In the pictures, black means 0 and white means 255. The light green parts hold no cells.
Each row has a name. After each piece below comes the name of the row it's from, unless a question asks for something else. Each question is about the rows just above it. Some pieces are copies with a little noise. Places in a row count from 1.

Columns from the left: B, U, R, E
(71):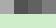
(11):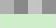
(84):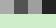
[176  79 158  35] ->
(84)
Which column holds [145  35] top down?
E
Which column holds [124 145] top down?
E
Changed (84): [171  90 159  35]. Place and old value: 2, [83]
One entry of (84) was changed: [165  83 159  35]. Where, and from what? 1, [171]

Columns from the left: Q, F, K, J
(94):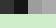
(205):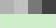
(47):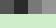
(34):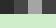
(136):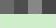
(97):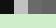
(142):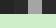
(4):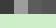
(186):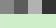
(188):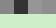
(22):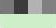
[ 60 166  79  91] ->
(4)
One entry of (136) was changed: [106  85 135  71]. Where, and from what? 2, [78]
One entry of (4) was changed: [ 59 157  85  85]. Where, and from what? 3, [92]
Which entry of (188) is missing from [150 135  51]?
[142]
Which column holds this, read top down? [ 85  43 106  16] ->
Q
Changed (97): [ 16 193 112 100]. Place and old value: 3, [106]
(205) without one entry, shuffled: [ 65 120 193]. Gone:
[178]

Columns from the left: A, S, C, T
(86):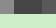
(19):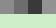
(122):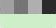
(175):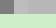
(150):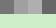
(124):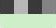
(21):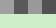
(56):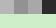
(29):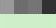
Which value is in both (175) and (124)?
[183]
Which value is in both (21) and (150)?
[160]
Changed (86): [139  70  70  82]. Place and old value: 4, [89]
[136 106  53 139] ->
(19)
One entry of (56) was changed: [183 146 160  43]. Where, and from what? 3, [168]

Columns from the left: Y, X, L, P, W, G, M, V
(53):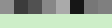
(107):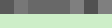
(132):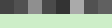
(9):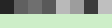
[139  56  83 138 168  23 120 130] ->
(53)
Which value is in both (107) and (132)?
[81]
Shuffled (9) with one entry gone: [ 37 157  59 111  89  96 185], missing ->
[191]
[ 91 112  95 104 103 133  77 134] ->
(107)
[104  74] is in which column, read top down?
P

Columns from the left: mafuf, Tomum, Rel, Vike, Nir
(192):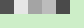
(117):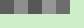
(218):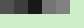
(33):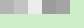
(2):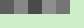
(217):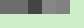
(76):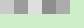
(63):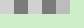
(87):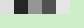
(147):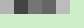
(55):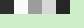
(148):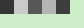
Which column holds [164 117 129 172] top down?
Nir
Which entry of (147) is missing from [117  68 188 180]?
[102]

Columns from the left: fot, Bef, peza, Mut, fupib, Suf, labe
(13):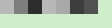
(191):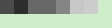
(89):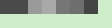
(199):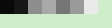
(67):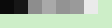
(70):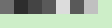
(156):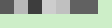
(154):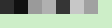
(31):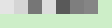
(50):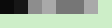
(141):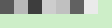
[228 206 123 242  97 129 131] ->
(31)
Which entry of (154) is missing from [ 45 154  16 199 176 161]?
[53]
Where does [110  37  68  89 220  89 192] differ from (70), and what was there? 2, [45]
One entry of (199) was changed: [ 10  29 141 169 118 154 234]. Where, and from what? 2, [22]
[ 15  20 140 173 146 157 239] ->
(67)
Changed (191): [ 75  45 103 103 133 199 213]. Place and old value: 7, [205]

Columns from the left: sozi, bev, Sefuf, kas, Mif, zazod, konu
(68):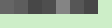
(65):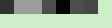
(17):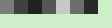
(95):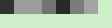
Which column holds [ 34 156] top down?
Sefuf
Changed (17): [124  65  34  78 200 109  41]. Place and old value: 4, [86]
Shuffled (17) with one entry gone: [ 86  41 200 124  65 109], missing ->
[34]
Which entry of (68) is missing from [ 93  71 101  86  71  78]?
[132]
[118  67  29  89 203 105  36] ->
(17)
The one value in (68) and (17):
[86]
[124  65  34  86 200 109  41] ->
(17)

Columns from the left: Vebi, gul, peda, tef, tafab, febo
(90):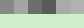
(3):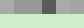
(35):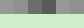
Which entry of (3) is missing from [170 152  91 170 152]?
[164]
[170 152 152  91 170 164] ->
(3)
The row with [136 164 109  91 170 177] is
(90)
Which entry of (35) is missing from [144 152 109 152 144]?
[91]
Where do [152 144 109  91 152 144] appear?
(35)

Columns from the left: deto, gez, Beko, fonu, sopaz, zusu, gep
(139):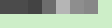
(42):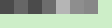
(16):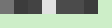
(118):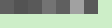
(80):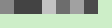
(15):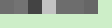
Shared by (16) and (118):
[115]
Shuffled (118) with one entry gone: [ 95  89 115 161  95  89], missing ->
[83]
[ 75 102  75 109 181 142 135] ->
(42)
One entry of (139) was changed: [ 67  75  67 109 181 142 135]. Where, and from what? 1, [75]

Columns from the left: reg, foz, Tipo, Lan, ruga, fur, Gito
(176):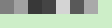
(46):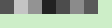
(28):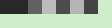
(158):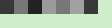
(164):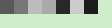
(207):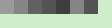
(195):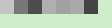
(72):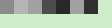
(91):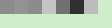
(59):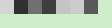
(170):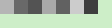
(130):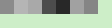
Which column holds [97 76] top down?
Tipo
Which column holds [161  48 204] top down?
fur
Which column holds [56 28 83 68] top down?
Gito
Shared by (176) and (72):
[161]
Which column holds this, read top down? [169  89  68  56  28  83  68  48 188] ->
Gito
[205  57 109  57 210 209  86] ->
(59)

